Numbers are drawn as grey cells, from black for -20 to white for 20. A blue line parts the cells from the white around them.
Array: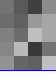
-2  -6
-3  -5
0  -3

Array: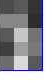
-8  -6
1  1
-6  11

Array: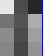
16  -8
-2  -7
2  -8

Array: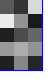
-6  -12
17  3
-15  -8

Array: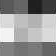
-6  -4
14  10
18  8

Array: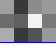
5  -11
-3  -5
7  -11

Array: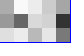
7  19
4  -4
15  17
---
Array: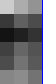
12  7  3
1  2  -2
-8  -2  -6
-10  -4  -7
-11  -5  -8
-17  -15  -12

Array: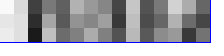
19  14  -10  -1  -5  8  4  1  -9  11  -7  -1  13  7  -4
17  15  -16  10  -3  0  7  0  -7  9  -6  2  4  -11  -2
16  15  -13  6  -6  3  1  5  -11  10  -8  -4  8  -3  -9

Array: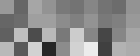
9  -6  13  -14  2  13  17  -10  8  7
4  -4  6  3  -1  -2  1  -2  -3  3
-4  -3  5  5  2  0  3  -1  0  4
-5  10  -8  9  -1  12  1  -9  1  6

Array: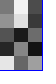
16  -4  5
3  15  -11
-1  18  -8
-7  -16  -3
-14  1  -17

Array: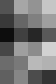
-3  -1  9  8
-5  1  -8  -12
-7  6  3  11
-9  5  2  13
-11  -4  0  5
-18  -10  -14  -6

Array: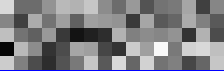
14  -3  -3  3  9  8  11  2  -3  4  -7  -2  -1  6  -10  1
12  0  -8  -13  -7  -1  11  -6  14  -4  13  -2  0  -9  -4  11
10  -2  -5  4  -11  -17  -15  -13  8  0  2  1  3  -12  8  -8
1  -10  7  -2  5  -5  5  4  3  -11  6  -6  -4  7  0  -6
-19  9  2  -12  -8  6  5  -9  -12  12  5  19  -1  13  14  10

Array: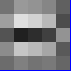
5  15  13  9  -8
2  11  9  6  -6
-2  4  3  1  -5
-3  0  -2  -1  -4
-7  -15  -13  -10  3
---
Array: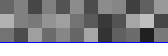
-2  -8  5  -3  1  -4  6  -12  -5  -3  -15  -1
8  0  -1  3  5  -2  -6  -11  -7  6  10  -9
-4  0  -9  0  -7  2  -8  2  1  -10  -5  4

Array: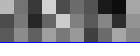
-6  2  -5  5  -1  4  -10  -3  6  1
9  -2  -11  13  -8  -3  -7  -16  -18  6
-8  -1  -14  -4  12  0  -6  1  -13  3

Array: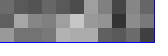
-5  6  1  0  5  11  4  3  -12  2  -1
4  -2  -2  -1  8  7  7  -5  -6  -3  -10
-3  -6  -7  -4  -6  -8  5  0  -9  1  -4

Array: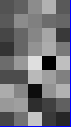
-3  4  15  -20  10
-9  -2  11  -11  -14
-8  -8  9  5  0
-12  -4  3  7  -1
-7  -5  2  8  -6
-9  -4  1  6  -11
-6  2  0  -3  -4
4  5  -13  -10  -5
7  1  -18  3  8

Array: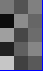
-15  -5  1
-1  -7  0
5  -9  -3
-18  2  -4
11  -10  -6

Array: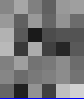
9  -11  7  -10  -14  -6
4  -5  4  -4  3  -3
-4  -15  3  -10  10  13
1  6  0  -5  4  5
1  -3  -1  0  2  -2
0  5  -2  -1  2  -3
8  -6  -16  -8  -7  -7

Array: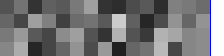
-4  -9  5  0  -10  -3  -2  -6  12  -5  -14  -8  3  -4  3
-1  4  -6  -9  2  5  -7  -12  8  -7  -11  8  6  1  2
-7  -2  -12  -5  -6  -1  5  -12  -13  -8  -6  -13  0  -1  -3
1  7  -14  -9  -4  3  -8  4  -15  -4  -2  9  -9  1  2
